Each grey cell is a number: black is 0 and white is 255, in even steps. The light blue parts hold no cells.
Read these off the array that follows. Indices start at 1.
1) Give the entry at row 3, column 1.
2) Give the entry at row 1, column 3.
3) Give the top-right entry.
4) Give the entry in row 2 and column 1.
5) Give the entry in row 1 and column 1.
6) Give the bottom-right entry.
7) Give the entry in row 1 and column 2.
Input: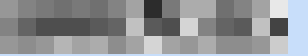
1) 151
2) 121
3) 232
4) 131
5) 151
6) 204
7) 131

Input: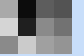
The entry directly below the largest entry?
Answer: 138
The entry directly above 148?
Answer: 114
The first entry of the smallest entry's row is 169
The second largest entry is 203

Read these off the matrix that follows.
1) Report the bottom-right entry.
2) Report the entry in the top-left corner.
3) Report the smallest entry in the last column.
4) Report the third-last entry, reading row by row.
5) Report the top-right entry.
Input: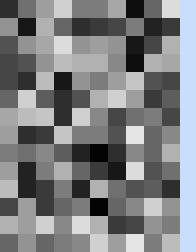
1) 188
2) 46
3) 46
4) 229
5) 220

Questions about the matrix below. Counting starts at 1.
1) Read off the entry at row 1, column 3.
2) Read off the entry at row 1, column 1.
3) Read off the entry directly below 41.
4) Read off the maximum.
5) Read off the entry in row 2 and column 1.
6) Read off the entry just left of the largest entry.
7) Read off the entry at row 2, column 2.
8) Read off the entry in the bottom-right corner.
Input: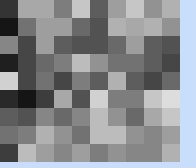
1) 168
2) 52
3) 93
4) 221
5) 21
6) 198
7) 114
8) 177

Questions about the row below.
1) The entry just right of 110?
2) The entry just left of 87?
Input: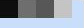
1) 87
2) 110

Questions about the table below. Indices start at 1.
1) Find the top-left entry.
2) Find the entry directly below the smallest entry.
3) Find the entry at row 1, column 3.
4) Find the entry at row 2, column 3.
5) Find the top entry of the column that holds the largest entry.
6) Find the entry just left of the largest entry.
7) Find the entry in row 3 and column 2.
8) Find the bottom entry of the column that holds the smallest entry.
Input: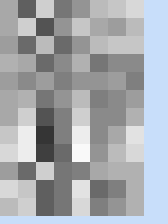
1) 168
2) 63
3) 207
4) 83
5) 148
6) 106
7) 106
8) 95

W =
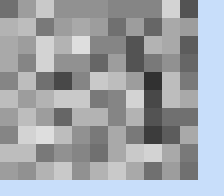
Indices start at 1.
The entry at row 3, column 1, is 169
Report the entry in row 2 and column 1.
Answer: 179
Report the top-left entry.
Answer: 112
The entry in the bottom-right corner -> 112
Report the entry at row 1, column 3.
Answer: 201
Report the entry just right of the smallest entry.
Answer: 189
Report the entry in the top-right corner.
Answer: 83
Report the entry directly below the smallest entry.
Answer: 72
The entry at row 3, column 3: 211
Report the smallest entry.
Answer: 49
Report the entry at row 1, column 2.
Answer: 157
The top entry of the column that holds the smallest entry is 133
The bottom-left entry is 157

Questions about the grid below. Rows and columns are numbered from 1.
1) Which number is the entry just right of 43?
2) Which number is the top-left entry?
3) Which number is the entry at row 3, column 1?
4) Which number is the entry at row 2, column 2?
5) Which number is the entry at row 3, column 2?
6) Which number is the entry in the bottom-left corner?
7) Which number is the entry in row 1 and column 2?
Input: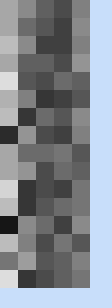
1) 148
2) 167
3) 188
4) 107
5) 138
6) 221
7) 138

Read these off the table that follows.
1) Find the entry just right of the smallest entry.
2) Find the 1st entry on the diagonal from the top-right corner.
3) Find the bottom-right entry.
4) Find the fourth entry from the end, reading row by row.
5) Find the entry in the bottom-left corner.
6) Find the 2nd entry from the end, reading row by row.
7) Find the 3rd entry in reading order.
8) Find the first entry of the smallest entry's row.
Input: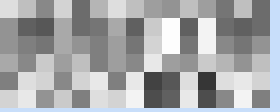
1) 222
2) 108
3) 127
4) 77
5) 211
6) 243
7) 136
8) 127
